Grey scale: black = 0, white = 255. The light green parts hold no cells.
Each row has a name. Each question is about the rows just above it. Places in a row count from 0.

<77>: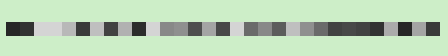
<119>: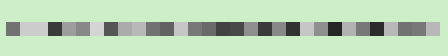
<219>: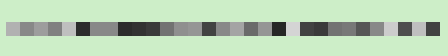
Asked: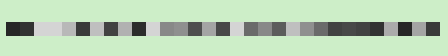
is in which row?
<77>
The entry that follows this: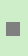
[191]
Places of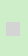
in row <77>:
2 3 10 16
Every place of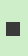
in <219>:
10 22

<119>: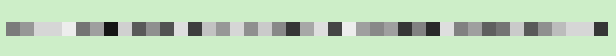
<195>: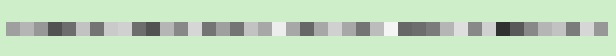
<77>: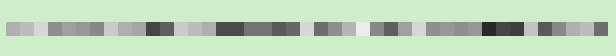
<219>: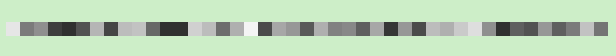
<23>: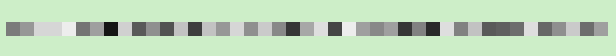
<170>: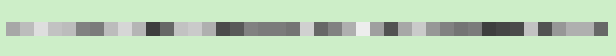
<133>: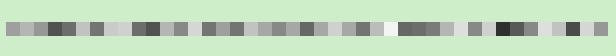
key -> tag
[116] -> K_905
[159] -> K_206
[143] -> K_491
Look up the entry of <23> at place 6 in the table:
K_206
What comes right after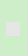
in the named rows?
[123]

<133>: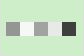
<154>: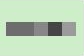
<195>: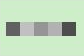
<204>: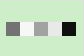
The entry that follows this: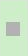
[77]
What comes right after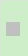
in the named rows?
[149]
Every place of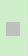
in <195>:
1
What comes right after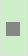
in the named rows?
[69]
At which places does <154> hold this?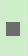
0 1
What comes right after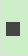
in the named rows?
[155]
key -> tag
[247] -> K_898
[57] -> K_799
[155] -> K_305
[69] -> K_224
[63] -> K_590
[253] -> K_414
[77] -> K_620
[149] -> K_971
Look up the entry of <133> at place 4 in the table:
K_590

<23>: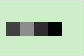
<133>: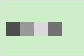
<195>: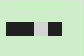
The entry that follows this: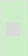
[114]
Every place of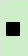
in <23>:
3
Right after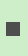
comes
[153]
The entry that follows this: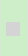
[32]
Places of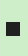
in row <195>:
0 1 3

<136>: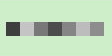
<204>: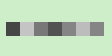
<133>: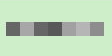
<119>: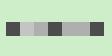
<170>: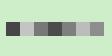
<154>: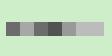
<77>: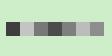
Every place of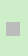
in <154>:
5 6
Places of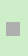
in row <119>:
2 4 5

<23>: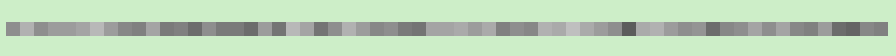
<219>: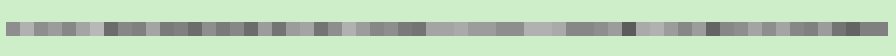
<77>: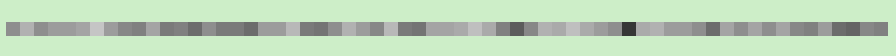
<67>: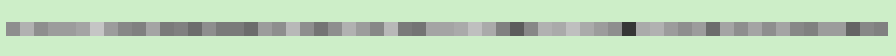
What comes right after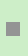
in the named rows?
[108]
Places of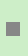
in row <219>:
4 8 16 26 40 41 48 51 56

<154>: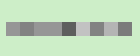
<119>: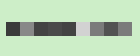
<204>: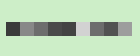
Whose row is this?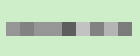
<154>
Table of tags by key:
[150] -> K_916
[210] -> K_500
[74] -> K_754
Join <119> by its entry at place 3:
K_754
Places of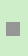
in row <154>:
0 2 3
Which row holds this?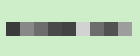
<204>
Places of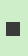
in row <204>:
0

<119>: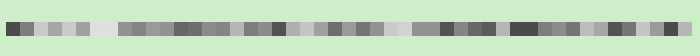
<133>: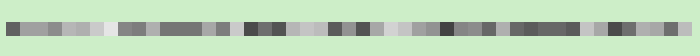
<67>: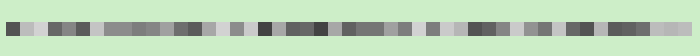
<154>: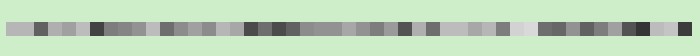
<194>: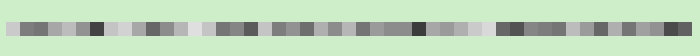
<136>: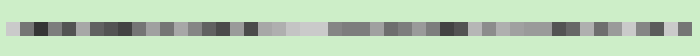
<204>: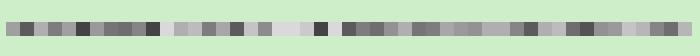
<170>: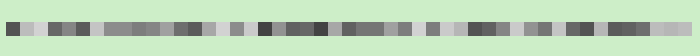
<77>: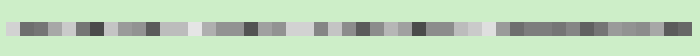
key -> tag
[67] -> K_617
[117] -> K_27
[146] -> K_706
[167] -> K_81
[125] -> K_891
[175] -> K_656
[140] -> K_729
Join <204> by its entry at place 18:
K_729
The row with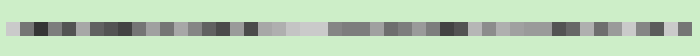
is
<136>

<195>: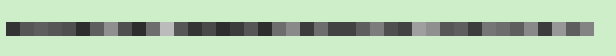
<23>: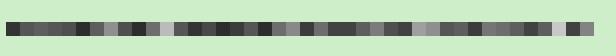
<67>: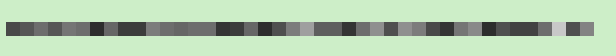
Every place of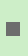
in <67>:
2 5 11 13 14 25 38
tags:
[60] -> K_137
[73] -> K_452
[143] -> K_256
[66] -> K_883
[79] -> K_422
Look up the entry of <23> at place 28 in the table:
K_883

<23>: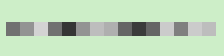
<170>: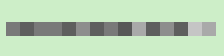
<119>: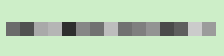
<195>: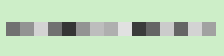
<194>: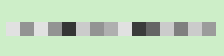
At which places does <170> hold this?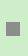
5 11
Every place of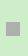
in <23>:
7
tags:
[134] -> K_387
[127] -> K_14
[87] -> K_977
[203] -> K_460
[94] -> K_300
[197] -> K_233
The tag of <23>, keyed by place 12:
K_14
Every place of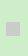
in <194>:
5 11 13
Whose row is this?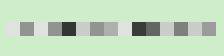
<194>
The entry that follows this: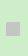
[169]
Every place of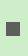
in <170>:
1 4 6 10 12

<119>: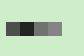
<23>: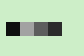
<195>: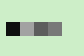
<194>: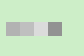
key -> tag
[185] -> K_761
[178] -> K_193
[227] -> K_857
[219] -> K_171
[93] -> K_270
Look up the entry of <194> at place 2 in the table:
K_171
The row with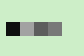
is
<195>

